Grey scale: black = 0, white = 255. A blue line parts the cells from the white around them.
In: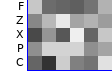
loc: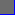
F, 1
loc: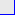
Z, 2
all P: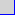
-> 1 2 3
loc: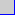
C, 2
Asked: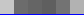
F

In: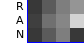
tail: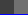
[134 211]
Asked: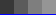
R

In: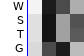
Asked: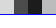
G
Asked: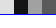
T
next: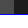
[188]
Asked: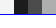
W
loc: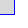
G, 0
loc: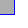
W, 3
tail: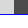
[ 28 188]

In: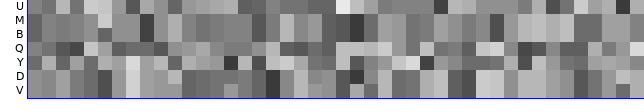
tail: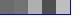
[152 115 108 160 168 160 136]
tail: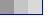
[ 66 152 136 108 108 115 175  79 190 152 115 108 160 168 160 136]
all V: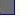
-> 4 12 24 26 42
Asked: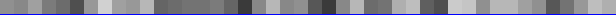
D
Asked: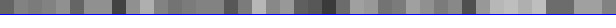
B

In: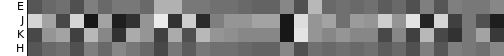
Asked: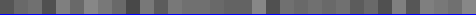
H
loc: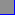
K, 14
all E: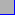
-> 9 10
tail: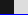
[149 163 112 155 149 206 149 228  36 213  64 120  80  30]
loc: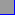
J, 23

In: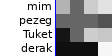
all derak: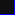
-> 0 1 2
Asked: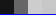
Tuket
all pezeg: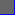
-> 0 1 2

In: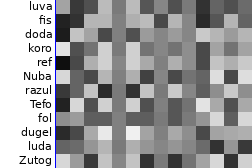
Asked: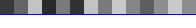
razul
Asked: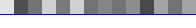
koro
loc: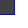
Nuba, 6

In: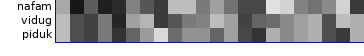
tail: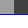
[100 108 138 160 175  79 189 175]
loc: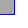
nafam, 0
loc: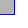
vidug, 6
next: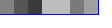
[114]
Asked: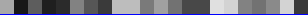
nafam

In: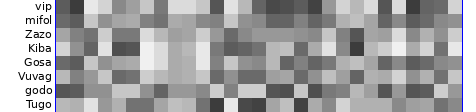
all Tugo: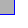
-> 1 4 21 22 23
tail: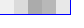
[121  92 100 114 184 191 106 171 226 137  60 184 205 240 171 211 114 232]

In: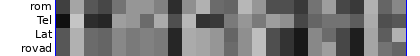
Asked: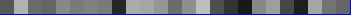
rovad
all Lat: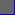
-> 3 12
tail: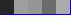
[ 79 183  51  57 122 150 122 158 143  71 101 115 115  93 171  79  87]

